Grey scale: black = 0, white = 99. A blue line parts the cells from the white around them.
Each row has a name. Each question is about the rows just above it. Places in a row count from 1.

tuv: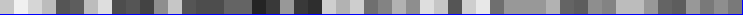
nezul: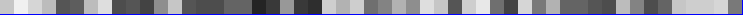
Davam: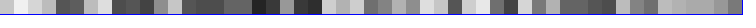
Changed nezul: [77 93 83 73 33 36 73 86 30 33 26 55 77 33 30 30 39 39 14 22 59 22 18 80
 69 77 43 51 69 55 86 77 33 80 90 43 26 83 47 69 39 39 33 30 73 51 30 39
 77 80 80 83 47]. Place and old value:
26, [80]
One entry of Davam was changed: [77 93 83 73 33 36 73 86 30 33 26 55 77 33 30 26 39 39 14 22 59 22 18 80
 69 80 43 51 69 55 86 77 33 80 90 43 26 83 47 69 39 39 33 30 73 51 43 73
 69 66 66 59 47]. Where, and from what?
16, [30]
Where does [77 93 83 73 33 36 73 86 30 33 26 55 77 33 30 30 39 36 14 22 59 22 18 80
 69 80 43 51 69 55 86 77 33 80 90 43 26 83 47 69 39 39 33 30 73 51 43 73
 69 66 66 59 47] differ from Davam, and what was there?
18, [39]

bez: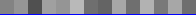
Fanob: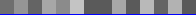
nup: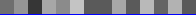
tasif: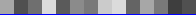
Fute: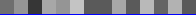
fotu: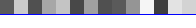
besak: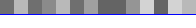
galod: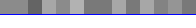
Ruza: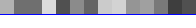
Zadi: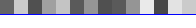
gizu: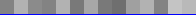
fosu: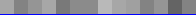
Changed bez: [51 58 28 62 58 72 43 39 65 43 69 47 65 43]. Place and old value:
3, [31]
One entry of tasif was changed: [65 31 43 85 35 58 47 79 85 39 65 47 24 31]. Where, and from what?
6, [54]

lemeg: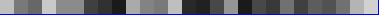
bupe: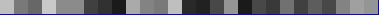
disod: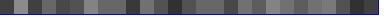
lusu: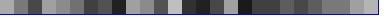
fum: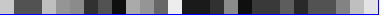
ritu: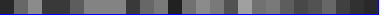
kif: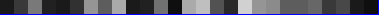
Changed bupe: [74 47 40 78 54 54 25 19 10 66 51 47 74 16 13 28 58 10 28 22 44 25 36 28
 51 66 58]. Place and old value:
26, [62]
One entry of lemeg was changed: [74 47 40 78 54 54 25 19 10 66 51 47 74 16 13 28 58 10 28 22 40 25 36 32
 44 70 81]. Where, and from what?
21, [44]

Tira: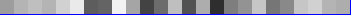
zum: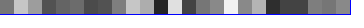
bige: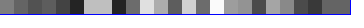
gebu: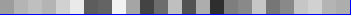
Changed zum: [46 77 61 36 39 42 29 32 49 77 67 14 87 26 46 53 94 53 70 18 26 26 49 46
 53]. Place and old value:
4, [32]
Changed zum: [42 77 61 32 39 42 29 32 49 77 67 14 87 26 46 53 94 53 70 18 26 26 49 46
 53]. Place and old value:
1, [46]
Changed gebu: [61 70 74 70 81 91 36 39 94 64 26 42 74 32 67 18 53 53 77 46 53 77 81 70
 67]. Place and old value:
17, [49]

